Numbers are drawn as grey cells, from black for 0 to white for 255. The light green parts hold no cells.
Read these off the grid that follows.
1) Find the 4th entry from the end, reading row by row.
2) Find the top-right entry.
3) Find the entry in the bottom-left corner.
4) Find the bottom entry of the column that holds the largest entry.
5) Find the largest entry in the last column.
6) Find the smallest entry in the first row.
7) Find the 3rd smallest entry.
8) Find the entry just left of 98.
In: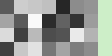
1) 119
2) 148
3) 63
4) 226
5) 179
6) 38
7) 50
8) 44

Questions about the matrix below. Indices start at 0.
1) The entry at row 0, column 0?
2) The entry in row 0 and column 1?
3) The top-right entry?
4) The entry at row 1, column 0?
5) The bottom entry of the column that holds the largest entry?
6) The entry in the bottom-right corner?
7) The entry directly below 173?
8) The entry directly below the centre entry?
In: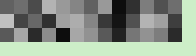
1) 97
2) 110
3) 110
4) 192
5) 89
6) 42
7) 167
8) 146

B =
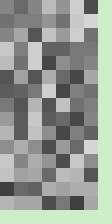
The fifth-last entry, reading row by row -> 167
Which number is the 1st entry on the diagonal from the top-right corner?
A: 77
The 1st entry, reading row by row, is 133
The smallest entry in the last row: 63
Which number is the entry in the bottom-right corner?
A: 167
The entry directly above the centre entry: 206
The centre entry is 84
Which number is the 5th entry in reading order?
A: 148
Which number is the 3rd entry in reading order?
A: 133
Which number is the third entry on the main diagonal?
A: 84
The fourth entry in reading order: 187
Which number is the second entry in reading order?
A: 105
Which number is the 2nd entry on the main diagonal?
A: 127
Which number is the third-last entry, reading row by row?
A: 120
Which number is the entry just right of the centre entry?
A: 194
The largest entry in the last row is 181

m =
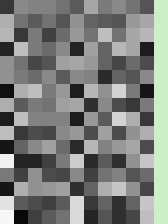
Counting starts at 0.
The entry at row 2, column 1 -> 56
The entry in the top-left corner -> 56
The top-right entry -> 84
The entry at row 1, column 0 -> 174
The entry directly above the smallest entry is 91
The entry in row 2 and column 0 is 182
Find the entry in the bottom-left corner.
247
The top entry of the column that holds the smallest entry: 137
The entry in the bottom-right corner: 190
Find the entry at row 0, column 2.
130
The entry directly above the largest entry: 226
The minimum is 9
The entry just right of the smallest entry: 64
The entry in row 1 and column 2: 91

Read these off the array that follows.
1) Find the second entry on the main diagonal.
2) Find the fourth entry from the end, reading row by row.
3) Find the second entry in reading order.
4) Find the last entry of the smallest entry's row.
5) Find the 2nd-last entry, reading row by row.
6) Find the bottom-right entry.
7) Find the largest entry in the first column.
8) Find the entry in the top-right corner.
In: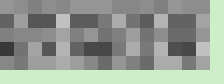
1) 157
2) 171
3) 141
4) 192
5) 121
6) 163
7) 149
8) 141

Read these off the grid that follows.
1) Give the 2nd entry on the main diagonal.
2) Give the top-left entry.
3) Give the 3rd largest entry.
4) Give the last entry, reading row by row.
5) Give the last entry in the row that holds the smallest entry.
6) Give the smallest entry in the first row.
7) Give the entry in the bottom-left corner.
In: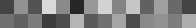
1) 97
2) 68
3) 197
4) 173
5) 68
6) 39
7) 113

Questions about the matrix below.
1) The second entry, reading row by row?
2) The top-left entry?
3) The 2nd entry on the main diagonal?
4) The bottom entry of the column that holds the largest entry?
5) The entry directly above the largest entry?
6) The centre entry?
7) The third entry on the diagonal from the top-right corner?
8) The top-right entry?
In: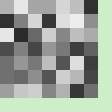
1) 230
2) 177
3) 128
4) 55
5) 190
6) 150
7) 134
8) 49

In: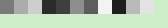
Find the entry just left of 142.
63
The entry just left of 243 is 93
